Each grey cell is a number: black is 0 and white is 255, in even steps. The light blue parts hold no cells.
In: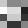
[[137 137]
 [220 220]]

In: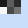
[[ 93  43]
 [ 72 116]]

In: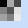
[[169  71]
 [ 84 225]]

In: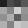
[[ 75  62]
 [133 208]]

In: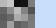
[[199  16]
 [141 189]]

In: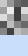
[[150 105]
 [236  62]]
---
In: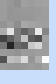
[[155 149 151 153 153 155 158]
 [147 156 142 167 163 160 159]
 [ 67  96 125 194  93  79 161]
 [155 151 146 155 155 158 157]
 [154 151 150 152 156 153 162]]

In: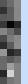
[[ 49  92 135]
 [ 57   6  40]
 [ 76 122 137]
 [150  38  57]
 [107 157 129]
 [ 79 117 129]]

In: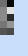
[[136 225]
 [118 148]]

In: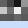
[[199 111 239  99]]

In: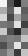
[[172  99 228  93]
 [118 110 224  64]
 [118 128 122 196]
 [115 152  58 195]]

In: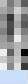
[[163 142 209 161]
 [151  75 163  88]
 [153 114 235 155]
 [237  98 188   3]
 [240 137 223  56]]

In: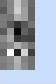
[[ 89 136 206 158  99]
 [122  90  51  86 115]
 [138 169  55  69  65]
 [102 251  32 213  62]
 [123 137 174 139 113]]

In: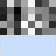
[[ 38 107   7 146 184 139 132  65]
 [160 120  61 253 104 225 157  42]]
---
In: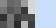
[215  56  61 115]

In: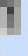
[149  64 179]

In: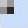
[150 142]

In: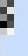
[73 62]

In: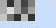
[128  89  48]

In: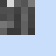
[121  96  59 106  97]
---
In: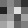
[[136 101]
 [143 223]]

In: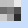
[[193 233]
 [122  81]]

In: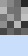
[[133 105]
 [116 113]]

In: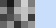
[[ 24 126]
 [ 69 181]]

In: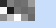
[[129 108]
 [ 27 117]]

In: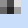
[[ 73 223]
 [ 37 159]]
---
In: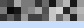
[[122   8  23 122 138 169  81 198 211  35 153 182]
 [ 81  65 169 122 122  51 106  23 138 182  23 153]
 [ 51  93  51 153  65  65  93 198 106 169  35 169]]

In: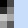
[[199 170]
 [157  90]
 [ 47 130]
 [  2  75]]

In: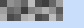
[[174  75  90 174 188  75  90 188 117]
 [158 103 117  62 132 146 174 146  90]
 [ 75 146 132 103 188  75  62 103 158]]

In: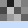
[[142  31 170 126]
 [112 156 182  98]
 [ 72 195  86 142]]

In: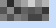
[[138  42 138 164 208 150 179]
 [125  84 125 110  68  68 110]
 [ 84 138  54  97  84  97  54]]

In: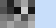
[[136 164 136 136 177]
 [121 108 164  79 149]
 [ 93  34 121 164  79]
 [ 79  48  10 205  22]]

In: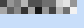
[[166  96 136  51 166  22 150  66 182 111 242]
 [ 66 150 124 182  82  82 111 111 211 227 150]]

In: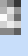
[[251 197 108]
 [210 236 210]
 [181 224 149]
 [165 121  53]
 [134 134  94]]

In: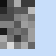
[[172 116  58 116 158]
 [145 217 130 172 101]
 [130 130  88 158 145]
 [ 74  74 130 145 116]
 [ 42  74  88  88 186]
 [ 27 101 116 101 158]
 [ 15  88 172  58  58]]
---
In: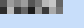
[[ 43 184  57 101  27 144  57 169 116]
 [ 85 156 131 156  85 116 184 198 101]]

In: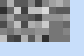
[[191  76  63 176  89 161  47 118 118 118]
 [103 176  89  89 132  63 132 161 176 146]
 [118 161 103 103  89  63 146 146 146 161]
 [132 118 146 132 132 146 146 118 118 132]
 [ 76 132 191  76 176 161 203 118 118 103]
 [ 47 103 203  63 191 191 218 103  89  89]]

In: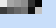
[[ 59  86 102 114  16 193]
 [235 166 154 140  47   4]]

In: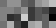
[[130  45  57 206  57  86  99   3]
 [114 176  70  32 162 176  99 162]
 [130 130 114 146  57  86  70  32]
 [114 146 146  99  86 146 162 191]]

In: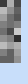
[[144 128  45]
 [ 59 175  73]
 [159 112  86]
 [187 144  98]
 [128 112 128]
 [ 98  98 144]
 [128  98 159]
 [187 159 175]
 [112  73 201]]

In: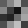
[[135  62  19 149]
 [ 48  35 108 165]
 [ 94 135 179  78]
 [ 78 149 191  62]]

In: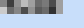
[[202 106 133  76 145  90 106  49 159]
 [133  62 145 188 159 106 121  76 159]]

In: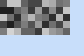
[[196 112  46 139 182 124 112  46 182  46]
 [ 70  32  83 124  83 154  46 112  70 170]
 [ 32  32  99 124  58 154  58 139  58 196]
 [124 211 182  99  99  58 196 154 139  99]
 [ 83 196 196  99  70  70 182 170 112 124]]
